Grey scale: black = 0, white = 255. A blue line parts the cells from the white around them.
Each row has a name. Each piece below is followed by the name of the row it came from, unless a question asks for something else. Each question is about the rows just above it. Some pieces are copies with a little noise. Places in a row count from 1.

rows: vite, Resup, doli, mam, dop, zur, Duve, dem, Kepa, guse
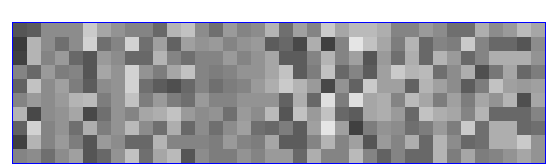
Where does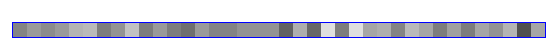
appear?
zur
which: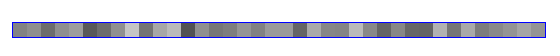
guse
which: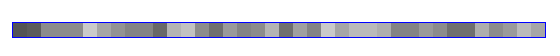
vite
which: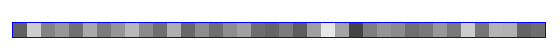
dem
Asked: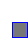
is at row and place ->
mam, 35
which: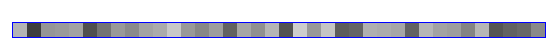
Duve
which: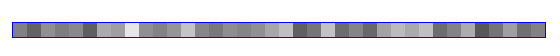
mam

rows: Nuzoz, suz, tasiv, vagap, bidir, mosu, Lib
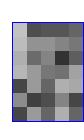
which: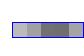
vagap
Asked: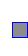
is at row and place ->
mosu, 1
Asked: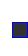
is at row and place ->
tasiv, 4
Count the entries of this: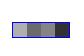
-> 4

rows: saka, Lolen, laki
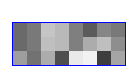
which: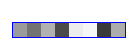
laki
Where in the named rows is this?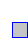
saka, 3
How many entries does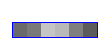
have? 6
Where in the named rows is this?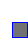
laki, 2
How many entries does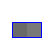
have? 2

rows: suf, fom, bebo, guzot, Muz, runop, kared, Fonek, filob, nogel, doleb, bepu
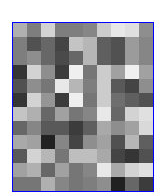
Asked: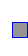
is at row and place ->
runop, 3
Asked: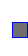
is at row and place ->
runop, 8
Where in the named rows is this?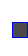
bebo, 4
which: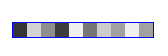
guzot
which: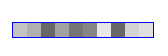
kared
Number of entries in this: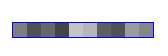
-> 10

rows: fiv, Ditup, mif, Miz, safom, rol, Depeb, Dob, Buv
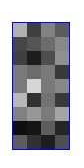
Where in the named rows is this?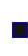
Dob, 2
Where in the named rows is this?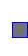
rol, 3

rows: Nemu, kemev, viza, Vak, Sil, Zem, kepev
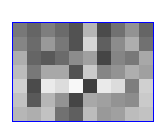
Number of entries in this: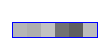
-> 6
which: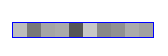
Vak

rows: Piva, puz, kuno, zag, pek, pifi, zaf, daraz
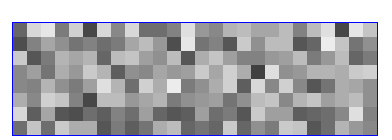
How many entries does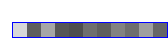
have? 11
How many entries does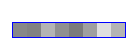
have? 8
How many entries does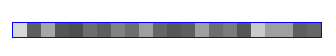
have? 22

